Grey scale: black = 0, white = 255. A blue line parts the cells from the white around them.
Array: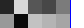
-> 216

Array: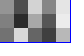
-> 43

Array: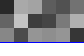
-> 195

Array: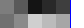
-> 89

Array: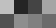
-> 36

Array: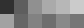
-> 94

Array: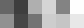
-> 62

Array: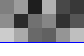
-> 43
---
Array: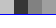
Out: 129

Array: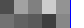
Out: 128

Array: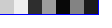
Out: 46

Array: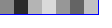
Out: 180

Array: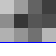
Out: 99

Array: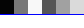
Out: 248

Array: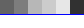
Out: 183

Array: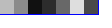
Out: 17

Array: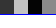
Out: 4

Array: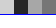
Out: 167
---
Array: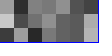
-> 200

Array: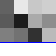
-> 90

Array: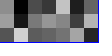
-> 158

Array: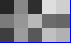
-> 123

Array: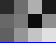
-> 104

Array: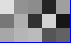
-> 119
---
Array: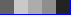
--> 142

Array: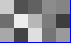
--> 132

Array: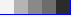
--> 137

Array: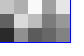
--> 152

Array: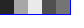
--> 116

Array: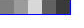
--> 126

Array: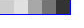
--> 168

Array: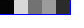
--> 114
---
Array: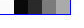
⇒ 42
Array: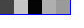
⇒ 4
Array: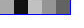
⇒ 193
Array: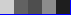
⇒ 78
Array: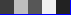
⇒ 87
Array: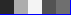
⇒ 244
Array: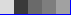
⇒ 106
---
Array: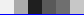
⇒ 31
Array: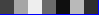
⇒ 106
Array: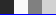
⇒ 41
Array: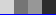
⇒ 214
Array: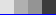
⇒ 226
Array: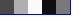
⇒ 175
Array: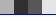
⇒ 178
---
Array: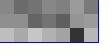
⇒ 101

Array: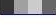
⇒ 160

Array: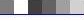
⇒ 125

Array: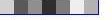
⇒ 123

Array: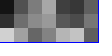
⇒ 55

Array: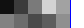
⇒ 73
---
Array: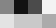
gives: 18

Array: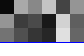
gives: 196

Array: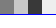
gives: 201

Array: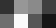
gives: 151

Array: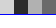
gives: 43

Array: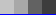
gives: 168

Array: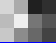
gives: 171
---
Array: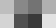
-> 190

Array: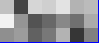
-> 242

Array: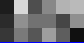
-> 43

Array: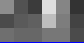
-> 75

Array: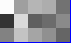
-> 52

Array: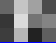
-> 54
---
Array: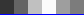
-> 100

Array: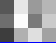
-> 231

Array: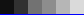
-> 49

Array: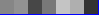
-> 146

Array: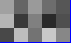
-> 101

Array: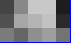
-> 136

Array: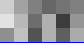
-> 162

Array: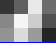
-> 96

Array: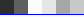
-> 95

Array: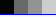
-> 104
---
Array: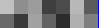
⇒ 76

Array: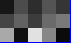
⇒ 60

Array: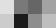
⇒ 121

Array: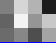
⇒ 243

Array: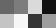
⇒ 124

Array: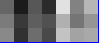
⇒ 176

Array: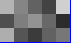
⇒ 147

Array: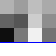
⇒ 85
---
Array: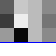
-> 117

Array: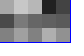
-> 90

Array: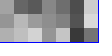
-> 217

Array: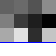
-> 3

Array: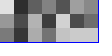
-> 109

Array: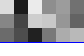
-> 99

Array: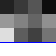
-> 144

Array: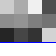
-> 115

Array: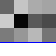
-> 74

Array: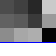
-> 154
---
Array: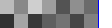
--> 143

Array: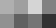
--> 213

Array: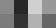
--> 208

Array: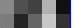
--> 177

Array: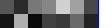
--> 161

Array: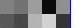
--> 11

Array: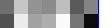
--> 89

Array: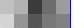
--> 109

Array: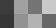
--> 116
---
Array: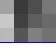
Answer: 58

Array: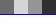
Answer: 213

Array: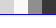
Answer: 249

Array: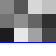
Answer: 86

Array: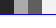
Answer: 170

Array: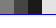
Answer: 69
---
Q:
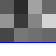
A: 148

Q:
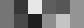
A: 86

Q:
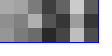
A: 99

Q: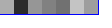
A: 113

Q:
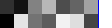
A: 77

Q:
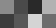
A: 60
